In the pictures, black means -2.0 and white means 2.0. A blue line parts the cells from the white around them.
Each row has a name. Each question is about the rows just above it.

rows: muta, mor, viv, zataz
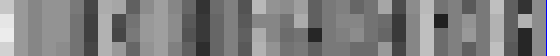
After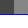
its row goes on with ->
[ 1.0 -0.3  0.0 -0.5 -0.1  1.0 -0.6 -1.4  0.2]
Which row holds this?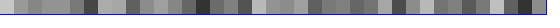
muta
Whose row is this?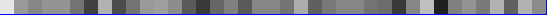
mor

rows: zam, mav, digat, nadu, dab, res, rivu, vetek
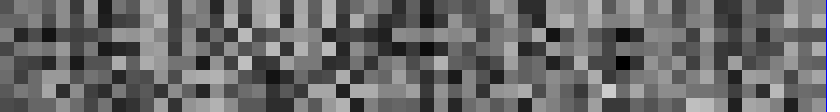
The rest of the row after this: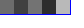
[-0.5 -0.3 -0.4]
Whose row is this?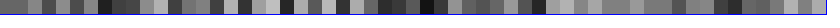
mav
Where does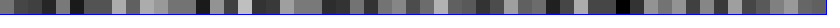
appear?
dab

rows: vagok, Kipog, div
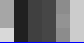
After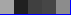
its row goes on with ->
[1.2]
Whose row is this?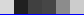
div
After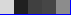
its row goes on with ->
[1.2]
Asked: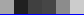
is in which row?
vagok

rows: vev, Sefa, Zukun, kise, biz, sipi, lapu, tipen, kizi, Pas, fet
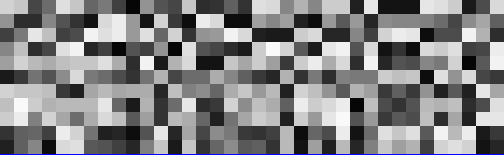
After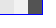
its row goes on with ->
[ 1.4 -1.7 -1.2 -1.8  1.4  1.2  1.5 -1.0 -0.9  1.7]
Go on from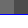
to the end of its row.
[-1.2 -0.2  0.8 -0.9 -0.3 -0.3  0.7  0.1 -0.5 -1.1 -1.4  0.8 -1.2 -0.1
 -1.3  0.0 -0.1 -0.1  1.2  1.0  1.1 -1.8  1.5  0.3  1.4 -0.9 -1.1]
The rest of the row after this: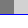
[-1.9 -0.6  1.8]
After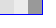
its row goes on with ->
[ 1.5 -0.4  1.3 -1.2  0.3  0.4  1.8  1.4 -1.5 -1.6 -1.6  1.2  1.4 -1.4
 -1.4  0.1 -1.0  1.3  1.7  1.6 -1.8 -0.8 -0.8  1.8  0.8 -1.3]
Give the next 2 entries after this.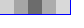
[ 1.0 -0.6]

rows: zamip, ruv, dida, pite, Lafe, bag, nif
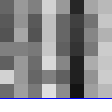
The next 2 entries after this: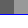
[-0.3  1.4]
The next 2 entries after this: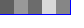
[-1.5  0.7]
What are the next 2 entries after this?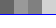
[ 0.4 -1.4]
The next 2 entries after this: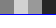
[0.6 0.9]
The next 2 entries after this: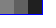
[0.3 1.2]
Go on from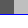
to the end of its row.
[-0.4 -1.0 -0.2  1.1]

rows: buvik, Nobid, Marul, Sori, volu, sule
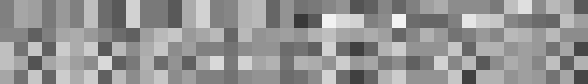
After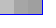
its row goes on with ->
[ 0.7  0.5 -0.4  0.1  0.8  0.4 -0.2  0.0  0.4  0.1  0.9  0.8  0.4  0.9
  0.2  0.2]
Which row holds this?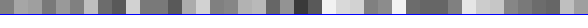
Nobid
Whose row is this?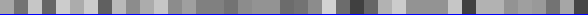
sule
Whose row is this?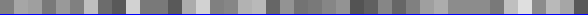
buvik
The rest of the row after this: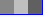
[0.8]

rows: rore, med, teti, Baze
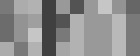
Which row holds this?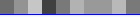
teti
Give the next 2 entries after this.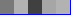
[0.4 0.4]
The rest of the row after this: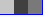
[ 0.8  0.4  0.4  0.9 -0.1]
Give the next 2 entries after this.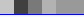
[ 0.9 -0.1]
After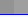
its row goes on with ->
[-1.0 -0.7  0.8  0.4  0.4  0.9 -0.1]
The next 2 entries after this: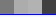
[ 0.4 -0.7]
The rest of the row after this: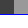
[-0.7  0.4  1.1  0.3 -0.4]

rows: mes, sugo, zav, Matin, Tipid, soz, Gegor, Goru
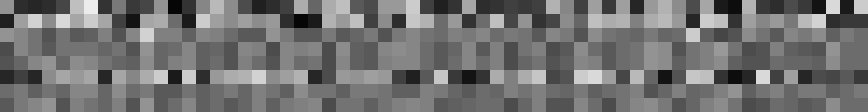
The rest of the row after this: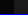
[ 0.8  0.4  1.0 -1.0  0.2 -1.3  1.1  0.8 -0.3  0.4 -1.2 -0.3  1.0 -0.9
  0.3 -1.2 -0.9  0.2 -0.4  1.0  0.7  0.8  0.0  0.7  0.9  0.4 -1.4  1.2
  1.0 -1.2  0.5  0.1  0.4 -0.1  0.9  1.3 -1.3 -1.1 -1.1]
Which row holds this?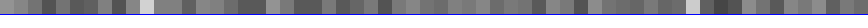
zav
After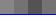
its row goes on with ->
[-0.6 -0.5  0.0 -0.7  0.1  1.3  0.0  0.0 -0.5  0.1  0.0 -0.3 -0.6 -0.6
  0.3 -0.1 -0.6 -0.6 -0.1 -0.6 -0.4 -0.1 -0.7 -0.1  0.1 -0.2 -0.3  0.0
 -0.1  0.1 -0.3 -0.1 -0.2 -0.6  0.1 -0.1 -0.7  0.2 -0.2 -0.3 -0.4 -0.1
 -0.4 -0.3  1.2 -0.5 -0.9 -0.7  0.2 -0.2 -0.6  0.1 -0.1  0.2 -0.5 -0.1
 -0.3]
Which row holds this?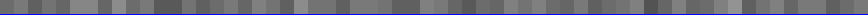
Gegor
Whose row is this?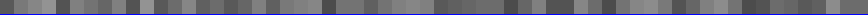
Goru

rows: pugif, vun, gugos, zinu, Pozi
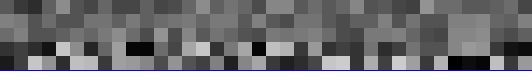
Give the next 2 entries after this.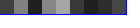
[1.1 1.2]
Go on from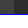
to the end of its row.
[-1.7  1.1  0.2 -1.4 -0.4  0.5 -1.9 -1.9 -0.3 -0.9  0.6  1.1 -1.2 -0.1
  0.6 -1.9  1.0  0.8 -1.1  0.4 -1.2 -1.0 -1.2 -0.2 -1.3 -1.0 -0.2 -0.7
 -0.7  0.1  0.4  0.3 -1.1 -1.7 -1.8]
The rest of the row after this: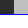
[ 0.9 -1.1  0.5  0.4  0.1 -0.8  0.3 -0.7 -1.0  0.0 -1.5  0.1  0.6 -1.1
 -1.5 -1.3 -0.9  1.1  1.2 -1.2  0.7 -1.0  1.2  0.5 -1.1  0.8 -2.0 -1.8
 -1.9  1.0 -1.1  0.4]
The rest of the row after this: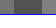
[ 0.0  0.1 -0.4 -0.5  0.0]
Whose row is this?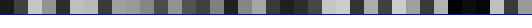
Pozi
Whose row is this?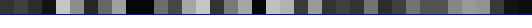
zinu

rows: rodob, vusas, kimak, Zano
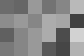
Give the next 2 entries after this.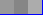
[ 0.6 -1.0]
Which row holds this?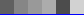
kimak
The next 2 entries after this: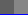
[0.4 0.7]

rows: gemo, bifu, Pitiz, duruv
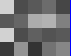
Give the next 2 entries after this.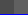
[-0.7 -0.6]
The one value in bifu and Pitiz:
[-0.6]
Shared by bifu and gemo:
[-0.6]
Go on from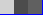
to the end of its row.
[-0.7 -0.6]
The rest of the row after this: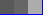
[0.8 0.0]
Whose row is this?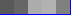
bifu

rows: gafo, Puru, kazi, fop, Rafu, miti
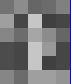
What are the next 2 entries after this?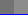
[-0.4 -0.3]
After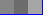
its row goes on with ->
[ 0.2 -0.4]

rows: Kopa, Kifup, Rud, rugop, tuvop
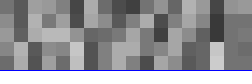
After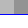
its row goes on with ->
[-0.4 -0.3 -0.1  0.6 -0.1 -1.0  0.6  0.2 -0.5 -1.1 -0.2 -0.1]
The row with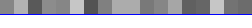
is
rugop
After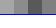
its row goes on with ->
[ 0.7 -0.8  0.0  0.6  0.1 -1.1 -0.2 -0.2]
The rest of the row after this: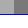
[ 0.1  0.6 -0.5 -0.4  1.1 -0.2 -0.3]
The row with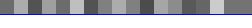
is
tuvop

